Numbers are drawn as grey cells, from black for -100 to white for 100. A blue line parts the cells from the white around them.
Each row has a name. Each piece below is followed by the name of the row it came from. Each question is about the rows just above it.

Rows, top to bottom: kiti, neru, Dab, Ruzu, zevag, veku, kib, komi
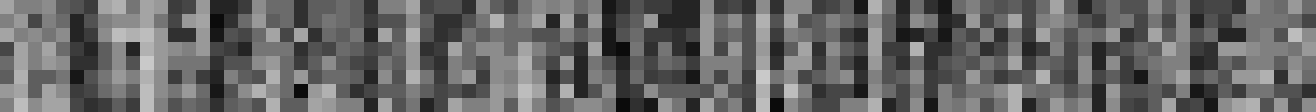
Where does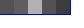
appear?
veku
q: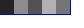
veku
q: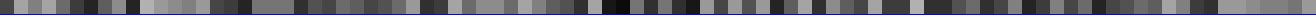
Ruzu
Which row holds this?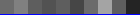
kiti
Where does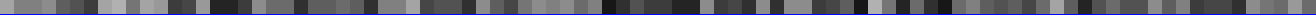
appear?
kiti
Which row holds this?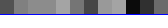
neru

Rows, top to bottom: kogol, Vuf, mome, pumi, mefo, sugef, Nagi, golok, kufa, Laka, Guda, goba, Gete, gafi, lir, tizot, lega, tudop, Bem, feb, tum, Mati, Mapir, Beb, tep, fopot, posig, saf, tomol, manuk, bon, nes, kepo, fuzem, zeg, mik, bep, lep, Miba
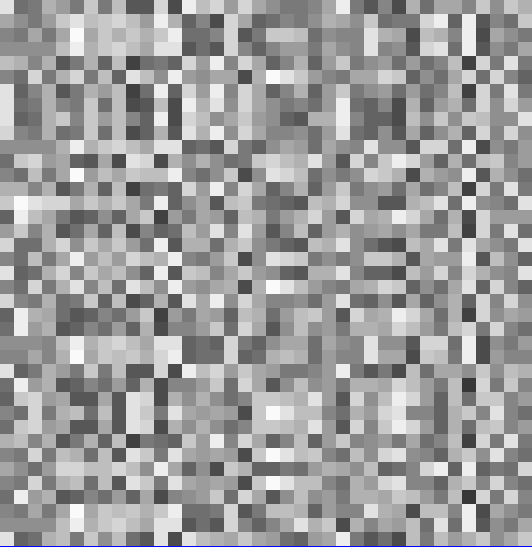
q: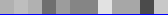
fopot
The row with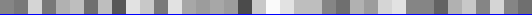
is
zeg
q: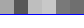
lir

